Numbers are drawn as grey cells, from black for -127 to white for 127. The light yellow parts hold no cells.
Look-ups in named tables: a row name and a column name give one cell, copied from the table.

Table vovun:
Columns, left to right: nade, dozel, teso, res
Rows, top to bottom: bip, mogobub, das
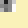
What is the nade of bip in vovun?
29
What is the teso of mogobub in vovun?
10
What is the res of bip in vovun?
75
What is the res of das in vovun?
123
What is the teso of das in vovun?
12
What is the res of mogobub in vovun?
122
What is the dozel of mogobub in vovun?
-5

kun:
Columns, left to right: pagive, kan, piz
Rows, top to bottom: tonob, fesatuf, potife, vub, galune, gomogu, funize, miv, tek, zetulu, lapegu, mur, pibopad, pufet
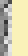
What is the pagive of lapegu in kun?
-19
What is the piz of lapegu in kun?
47
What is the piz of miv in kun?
104
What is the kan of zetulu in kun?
60
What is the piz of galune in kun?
46
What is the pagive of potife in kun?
-19
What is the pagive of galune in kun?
11
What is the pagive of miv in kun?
16
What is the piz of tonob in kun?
-50
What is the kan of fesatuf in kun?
-66
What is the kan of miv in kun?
-40
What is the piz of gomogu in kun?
92
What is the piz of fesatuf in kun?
84
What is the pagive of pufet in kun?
-8
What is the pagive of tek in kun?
24
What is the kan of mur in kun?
-19
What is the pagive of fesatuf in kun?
23
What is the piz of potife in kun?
62
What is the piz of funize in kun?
66
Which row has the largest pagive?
tonob

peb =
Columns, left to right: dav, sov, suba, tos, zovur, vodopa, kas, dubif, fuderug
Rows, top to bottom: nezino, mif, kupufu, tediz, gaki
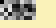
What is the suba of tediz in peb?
-102
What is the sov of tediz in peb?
89
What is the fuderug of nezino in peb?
84
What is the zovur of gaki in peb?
-46
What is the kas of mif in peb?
-110
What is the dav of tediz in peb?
-29
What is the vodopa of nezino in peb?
84
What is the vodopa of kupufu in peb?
-28
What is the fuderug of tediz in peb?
9
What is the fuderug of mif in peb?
-4
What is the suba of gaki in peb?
61
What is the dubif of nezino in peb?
0
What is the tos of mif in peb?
-103
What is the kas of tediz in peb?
56
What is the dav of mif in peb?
46
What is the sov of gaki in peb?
-33
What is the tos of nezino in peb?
9
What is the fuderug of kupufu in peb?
-65
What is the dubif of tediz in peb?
32
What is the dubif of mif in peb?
-93

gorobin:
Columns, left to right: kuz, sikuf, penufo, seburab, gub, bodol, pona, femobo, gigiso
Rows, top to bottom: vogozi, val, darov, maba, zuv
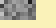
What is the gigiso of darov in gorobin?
-14
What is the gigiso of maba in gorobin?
3
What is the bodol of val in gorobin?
22
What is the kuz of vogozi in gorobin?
65
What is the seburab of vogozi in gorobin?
34
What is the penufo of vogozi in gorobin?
2
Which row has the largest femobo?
val

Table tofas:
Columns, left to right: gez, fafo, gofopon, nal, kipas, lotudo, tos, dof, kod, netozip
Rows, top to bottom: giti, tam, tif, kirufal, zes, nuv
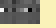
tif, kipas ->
-21
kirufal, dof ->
-41
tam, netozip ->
-48
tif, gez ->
119
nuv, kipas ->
-37
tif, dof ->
-125
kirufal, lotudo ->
-39
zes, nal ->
-46
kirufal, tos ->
-38
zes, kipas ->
-40
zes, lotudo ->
-38
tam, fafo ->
-38
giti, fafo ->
-39
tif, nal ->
-81
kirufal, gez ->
-35
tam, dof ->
-41
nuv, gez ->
-36
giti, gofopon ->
-29

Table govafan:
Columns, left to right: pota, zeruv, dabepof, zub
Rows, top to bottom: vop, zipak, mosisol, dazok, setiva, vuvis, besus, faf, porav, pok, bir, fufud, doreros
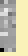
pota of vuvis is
32
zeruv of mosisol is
106
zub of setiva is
42
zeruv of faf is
29
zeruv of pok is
27
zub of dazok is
11
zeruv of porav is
94
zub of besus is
-1
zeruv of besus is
55

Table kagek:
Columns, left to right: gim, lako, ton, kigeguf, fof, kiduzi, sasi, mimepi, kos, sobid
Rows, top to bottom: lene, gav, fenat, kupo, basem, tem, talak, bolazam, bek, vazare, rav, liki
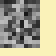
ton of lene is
-84
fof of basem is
7
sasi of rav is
41
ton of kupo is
-1
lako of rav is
59
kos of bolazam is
-33
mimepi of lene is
-59
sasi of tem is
65
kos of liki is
1
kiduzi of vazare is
-101
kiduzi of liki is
51
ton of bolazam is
-56
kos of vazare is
-85
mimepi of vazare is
51
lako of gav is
-39
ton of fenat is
-53
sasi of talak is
65
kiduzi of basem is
21
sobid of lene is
-50

